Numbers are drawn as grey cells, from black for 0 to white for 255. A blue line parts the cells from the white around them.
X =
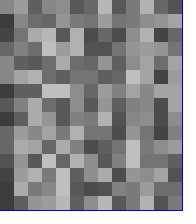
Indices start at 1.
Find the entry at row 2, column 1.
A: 60
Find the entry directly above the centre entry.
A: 103
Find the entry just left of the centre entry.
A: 141
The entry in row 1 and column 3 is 95
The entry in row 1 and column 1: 135
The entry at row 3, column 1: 68
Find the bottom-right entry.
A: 122
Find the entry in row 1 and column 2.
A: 156
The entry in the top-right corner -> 82
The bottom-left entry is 60
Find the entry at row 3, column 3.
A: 171
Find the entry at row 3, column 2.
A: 116
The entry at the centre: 88
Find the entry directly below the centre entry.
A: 122
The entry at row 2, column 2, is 135
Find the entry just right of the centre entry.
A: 149

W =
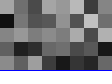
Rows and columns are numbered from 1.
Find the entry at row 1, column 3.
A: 74
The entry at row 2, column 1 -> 16
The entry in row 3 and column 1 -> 133
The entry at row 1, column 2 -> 111
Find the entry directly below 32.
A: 96
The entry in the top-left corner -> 165
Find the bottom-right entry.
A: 104
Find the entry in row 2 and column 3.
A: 82
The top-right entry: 133
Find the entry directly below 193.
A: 74
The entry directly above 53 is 74
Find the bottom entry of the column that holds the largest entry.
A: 38

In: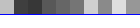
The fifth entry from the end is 117
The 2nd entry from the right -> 222

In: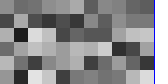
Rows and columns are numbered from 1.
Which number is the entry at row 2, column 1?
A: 71
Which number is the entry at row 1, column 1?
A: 142
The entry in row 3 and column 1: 176
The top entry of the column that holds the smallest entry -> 108
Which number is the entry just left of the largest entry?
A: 40
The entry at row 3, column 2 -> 28
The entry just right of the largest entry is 198
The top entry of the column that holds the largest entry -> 114
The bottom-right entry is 219
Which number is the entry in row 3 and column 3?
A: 219
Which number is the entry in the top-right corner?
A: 93

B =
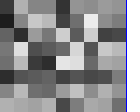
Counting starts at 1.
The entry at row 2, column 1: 29
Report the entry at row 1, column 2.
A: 177
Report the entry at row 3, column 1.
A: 99
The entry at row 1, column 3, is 133
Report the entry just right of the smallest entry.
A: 133
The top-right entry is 148
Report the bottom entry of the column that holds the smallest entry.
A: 177
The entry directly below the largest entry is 206
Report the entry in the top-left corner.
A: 58
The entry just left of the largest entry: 111
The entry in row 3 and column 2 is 45
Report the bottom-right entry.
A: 111
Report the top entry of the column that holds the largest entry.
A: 141

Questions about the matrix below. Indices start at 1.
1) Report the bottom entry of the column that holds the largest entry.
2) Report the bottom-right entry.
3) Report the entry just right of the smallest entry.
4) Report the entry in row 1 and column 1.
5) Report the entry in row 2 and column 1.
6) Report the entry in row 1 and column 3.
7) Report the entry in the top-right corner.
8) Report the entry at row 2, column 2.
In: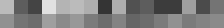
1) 159
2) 138
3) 174
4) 187
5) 145
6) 68
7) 116
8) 116

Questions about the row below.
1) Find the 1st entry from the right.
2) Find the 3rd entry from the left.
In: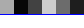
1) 30
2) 66
